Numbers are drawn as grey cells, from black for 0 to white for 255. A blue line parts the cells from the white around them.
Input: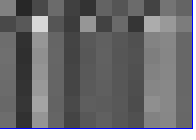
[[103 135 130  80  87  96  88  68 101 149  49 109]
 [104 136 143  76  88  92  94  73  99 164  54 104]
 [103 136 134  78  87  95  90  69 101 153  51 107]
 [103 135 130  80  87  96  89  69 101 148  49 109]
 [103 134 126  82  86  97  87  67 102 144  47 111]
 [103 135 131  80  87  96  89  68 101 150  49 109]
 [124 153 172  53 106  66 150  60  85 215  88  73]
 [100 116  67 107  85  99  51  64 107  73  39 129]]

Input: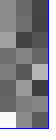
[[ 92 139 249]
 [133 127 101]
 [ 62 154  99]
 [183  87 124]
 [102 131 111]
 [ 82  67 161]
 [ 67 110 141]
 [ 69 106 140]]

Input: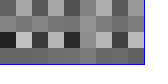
[[ 97 107 103 123 112 110 103 101 102]
 [185  65 183 142  42 183  58 192  33]
 [125 111 125 148 116 117 134 120 132]
 [152  89 173 129  81 166  88 166  99]]

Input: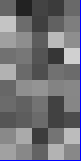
[[136 179  99 136 161]
 [188 116  60 170 137]
 [ 76  65 107  93  85]
 [134  65 115  97 107]
 [135 131 148 143 103]
 [107 113  78 106 178]
 [208  54  84 119 113]
 [142 186  93 142 160]
 [126  97  63 108 196]
 [105  59  67  34 101]]

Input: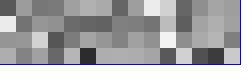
[[202  60  81 209  89 165 173 175 174  44 182 104 161 131 174]
 [127 181 170 142 243 145 161 131 150 164 124  86 210 151 149]
 [161 175 163  94 188 116 126 128  98 101 107 145 150 115 235]
 [158 165 143 102 209 236 158 101 170 177 160 122 119 156  89]]

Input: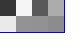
[[140 146 147 234]
 [172  89 245  54]]

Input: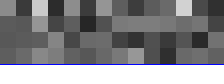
[[ 97 111 105  47  79 151 121 104  87  97 125 136 106  94]
 [114  42  84  58  80  50  66 108 106  71 133  94  91  88]
 [ 68 117 109 120 125 125 122  81  38  94  69 149  88  91]
 [ 48  74 210 106  92  61  94 149  60 141  44 202  58 139]]
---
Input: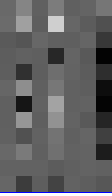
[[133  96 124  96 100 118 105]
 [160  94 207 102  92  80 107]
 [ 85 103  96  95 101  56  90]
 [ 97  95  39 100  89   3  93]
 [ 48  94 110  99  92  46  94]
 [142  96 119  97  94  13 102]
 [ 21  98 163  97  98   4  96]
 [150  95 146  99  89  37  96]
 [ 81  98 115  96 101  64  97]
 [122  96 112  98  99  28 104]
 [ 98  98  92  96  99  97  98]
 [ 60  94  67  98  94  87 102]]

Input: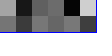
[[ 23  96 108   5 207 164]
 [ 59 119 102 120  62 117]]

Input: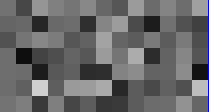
[[ 71 149 128 117 136 103  86 155 107 132 109 160 114]
 [104  38 105 109  47 133 156  75  28 113  81  64 101]
 [117 135 124  86  98 163 101  92 122  92 122  78  82]
 [ 14  67  78 100  87 155 117 172  44  99 134  85 110]
 [108  28  88  96  44  46 131 140  99 100 140  18 110]
 [ 96 208  94 154 156 170  40  92  73  97  80 189 109]
 [126  58 127  70  93  55  58  92 108 109 146 102 115]]

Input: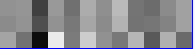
[[149  64 153 112 172 143 186 116 108 139 161 146]
 [147  79 146 120 166 139 179 115 118 131 161 139]
 [114  12 235 123 205 145 120 182  89 176 106 164]]

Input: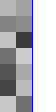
[[162 183]
 [141 131]
 [ 59 196]
 [203 113]
 [169  84]
 [187  69]
 [112 200]]

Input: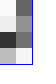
[[101 251]
 [146 238]
 [113  51]
 [245 188]]

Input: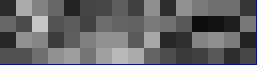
[[170 131 102  35  68  70  94  64 142  45 146 121 110 110  53  42]
 [ 75 198  83  92  66 108 100  99 121 114  88  14  17  30 120 103]
 [145 135  60  93 127 145 144  90 168  39  48 132 143 123  34  39]
 [ 82 112 146 157 117 160 186 171 100  77  57  65  87  45  70  81]]

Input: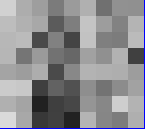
[[173 158 123 155 176 112 145 144 209]
 [177 168  91 126 196 157 130 180 189]
 [187  74 129  68 194 127 124 187 183]
 [117 154 114 103 161 144 178  64 182]
 [157 173  74 136 179 176 174 157 164]
 [200  63  98  81 142 115 140 162 203]
 [164  33  63  71 149 135 206 179 176]
 [168  56  64  34 180 134 124 175 218]]
